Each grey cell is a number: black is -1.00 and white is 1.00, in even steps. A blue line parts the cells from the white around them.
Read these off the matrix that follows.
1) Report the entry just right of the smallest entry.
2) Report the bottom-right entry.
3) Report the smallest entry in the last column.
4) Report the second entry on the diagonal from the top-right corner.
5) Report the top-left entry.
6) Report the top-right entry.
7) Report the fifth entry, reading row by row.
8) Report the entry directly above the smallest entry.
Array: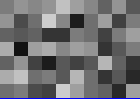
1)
0.25
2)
0.25
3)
-0.69
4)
-0.49
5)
-0.03
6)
-0.31
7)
0.51
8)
-0.31

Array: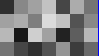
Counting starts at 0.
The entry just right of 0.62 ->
0.26
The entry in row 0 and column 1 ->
0.07
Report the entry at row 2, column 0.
0.44
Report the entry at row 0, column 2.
0.26
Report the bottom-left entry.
-0.09
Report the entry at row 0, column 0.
-0.63
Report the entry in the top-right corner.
-0.09
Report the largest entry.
0.72
